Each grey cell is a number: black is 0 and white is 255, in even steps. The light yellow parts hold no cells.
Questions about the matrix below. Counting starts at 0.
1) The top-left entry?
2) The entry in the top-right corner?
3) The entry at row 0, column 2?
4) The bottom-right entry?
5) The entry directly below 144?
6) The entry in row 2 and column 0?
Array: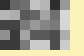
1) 46
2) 153
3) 111
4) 203
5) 58
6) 67

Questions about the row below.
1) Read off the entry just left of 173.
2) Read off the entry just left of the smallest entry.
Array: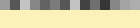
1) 164
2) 111

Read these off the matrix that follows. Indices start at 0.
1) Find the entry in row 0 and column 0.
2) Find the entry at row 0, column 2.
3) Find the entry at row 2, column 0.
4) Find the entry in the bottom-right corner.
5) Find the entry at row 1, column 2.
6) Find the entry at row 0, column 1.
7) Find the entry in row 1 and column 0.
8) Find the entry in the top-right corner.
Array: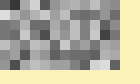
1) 97
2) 169
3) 119
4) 97
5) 149
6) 56
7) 220
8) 140

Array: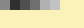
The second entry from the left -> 47
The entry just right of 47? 80
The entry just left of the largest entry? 176

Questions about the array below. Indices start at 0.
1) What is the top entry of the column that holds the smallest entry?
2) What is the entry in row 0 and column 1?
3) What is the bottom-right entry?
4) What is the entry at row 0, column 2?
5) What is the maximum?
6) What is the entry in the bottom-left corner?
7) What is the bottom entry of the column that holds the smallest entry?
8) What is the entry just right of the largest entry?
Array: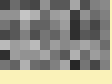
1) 166
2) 108
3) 128
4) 79
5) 197
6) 117
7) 38
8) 176

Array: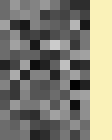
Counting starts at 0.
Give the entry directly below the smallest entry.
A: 152
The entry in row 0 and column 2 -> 119
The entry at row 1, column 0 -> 108
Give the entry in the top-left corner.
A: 108
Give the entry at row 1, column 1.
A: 131
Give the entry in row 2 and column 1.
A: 45
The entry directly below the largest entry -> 45
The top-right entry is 45
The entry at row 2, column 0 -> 161
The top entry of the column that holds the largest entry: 119
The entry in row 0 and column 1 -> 152
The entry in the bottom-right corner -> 119
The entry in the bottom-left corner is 108
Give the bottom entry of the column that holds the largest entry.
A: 85
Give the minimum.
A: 2
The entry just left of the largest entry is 152
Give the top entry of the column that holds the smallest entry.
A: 45
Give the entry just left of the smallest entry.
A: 143
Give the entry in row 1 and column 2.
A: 143

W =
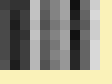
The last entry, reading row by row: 216
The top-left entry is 62
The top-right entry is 205
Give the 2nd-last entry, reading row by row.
100
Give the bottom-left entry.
82
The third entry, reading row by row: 51
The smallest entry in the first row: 17
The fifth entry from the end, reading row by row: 119
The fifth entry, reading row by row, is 100

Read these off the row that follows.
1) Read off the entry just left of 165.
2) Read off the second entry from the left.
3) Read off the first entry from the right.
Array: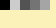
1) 116
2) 204
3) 165
